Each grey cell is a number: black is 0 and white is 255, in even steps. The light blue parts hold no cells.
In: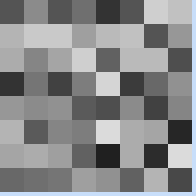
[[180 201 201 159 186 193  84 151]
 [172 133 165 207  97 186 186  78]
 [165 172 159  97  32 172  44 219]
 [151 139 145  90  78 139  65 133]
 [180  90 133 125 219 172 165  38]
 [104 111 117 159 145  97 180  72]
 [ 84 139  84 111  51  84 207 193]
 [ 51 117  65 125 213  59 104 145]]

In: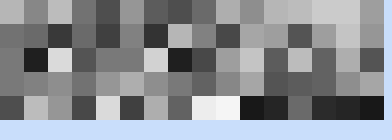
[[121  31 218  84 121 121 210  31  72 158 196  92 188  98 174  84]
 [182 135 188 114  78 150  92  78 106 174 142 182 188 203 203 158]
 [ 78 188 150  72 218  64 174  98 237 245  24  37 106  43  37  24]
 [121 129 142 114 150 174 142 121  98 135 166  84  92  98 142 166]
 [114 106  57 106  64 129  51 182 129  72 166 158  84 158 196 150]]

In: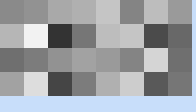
[[138 146 169 176 197 132 189 154]
 [111 124 146 162 154 132 213 111]
 [162 221  69 124 176 205  89 118]
 [182 242  51 118 189 197  75 104]]

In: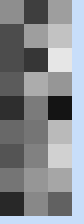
[[ 76  54 230]
 [ 84 129 209]
 [ 76 158 194]
 [104 117 186]
 [117 150 166]
 [142  62 158]
 [ 91 172 150]
 [ 40 136  97]
 [ 46 123  20]]

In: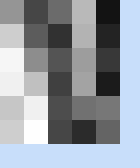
[[149  70 107 185  19]
 [246 141  84 157  56]
 [198 240  77 113 119]
 [206 254  70  43 100]
 [240 192  64 163  27]
 [206  92  49 179  35]]

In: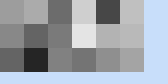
[[100  37 129 116 143 164]
 [136 100 122 228 179 185]
 [157 171 108 207  71 192]]
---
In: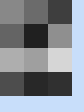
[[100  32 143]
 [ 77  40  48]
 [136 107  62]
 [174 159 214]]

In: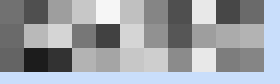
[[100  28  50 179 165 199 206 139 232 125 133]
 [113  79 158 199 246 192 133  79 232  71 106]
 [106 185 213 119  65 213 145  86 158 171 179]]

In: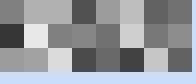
[[155 163 219  74 105  67 198  98]
 [127 176 176  82 155 190  98 113]
 [ 53 233 127 134 113 206 120 140]]

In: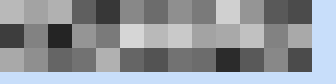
[[ 61 130  36 149 122 214 185 201 163 169 193 130 169]
 [169 143 101 114 177 101  83 114 108  43  89 136  75]
 [185 163 177  95  55 136 108 143 122 208 149  89  75]]

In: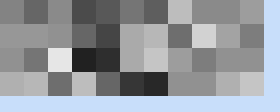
[[131 102 138  75  88 117  94 189 138 138 157]
 [145 117 230  33  46 170 197 157 125 145 145]
 [151 151 145 102  69 170 183 110 210 163 125]
 [176 183 110 189 102  54  40 145 145 176 197]]

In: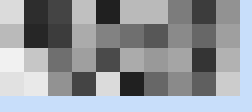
[[186  38  60 171 130 111  87 138 103 159]
 [219  45  68 192  32 186 186 124  60 146]
 [241 198 111 159  74 171 153 165  52 178]
 [225 233 146  68 219  32 103 138  95 204]]

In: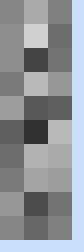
[[ 95  49 185]
 [142  68 115]
 [150  75 115]
 [157  87  95]
 [134 102 128]
 [122 164 157]
 [134 170 128]
 [109 178 170]
 [122 185 150]
 [142 207 109]]

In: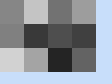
[[128  57  78  64]
 [210 164  36  99]
 [134 196 114 157]]

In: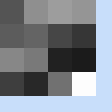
[[ 62  40 113 253]
 [ 92 100  70  54]
 [135 121  33  27]
 [ 84 143 157 149]]
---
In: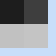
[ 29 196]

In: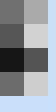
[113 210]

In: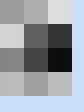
[156  96  13]

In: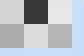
[212 220]

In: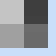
[196 107]

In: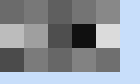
[107 159 103]

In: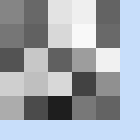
[133  97  96  66  99]
